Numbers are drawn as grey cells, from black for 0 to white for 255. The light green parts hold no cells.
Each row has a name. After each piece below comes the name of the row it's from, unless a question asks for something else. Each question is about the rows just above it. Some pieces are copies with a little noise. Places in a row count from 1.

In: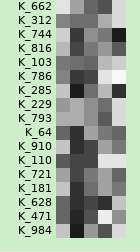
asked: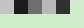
K_285
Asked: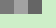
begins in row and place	K_721, 3
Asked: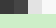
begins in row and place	K_786, 2
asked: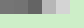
K_103
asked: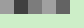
K_721
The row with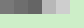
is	K_103
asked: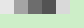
K_662

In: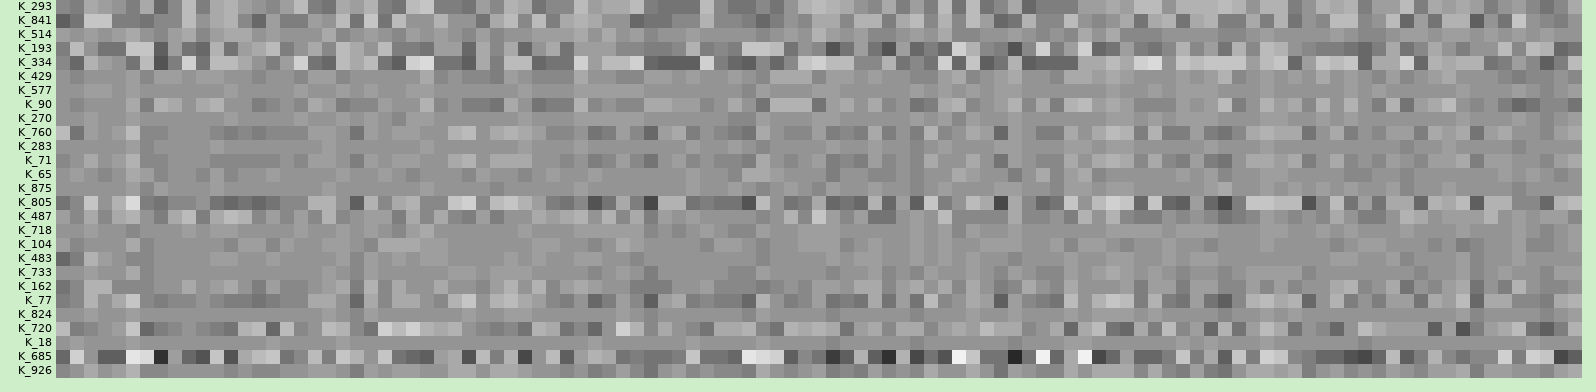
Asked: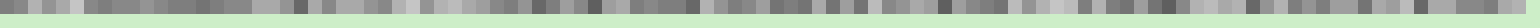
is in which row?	K_77
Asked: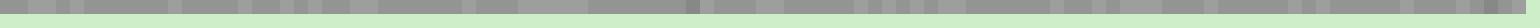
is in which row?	K_577
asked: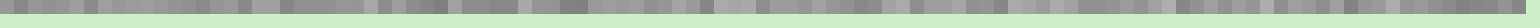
K_429
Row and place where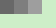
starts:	K_77, 39

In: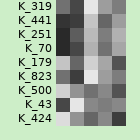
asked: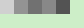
K_500
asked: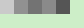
K_500
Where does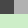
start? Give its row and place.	K_70, 2
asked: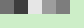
K_823
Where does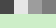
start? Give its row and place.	K_319, 2

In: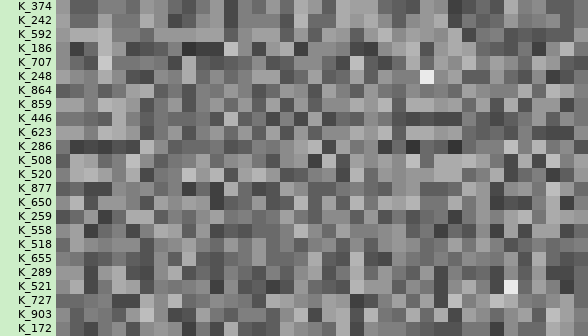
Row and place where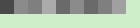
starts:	K_248, 7
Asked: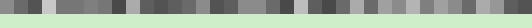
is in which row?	K_707

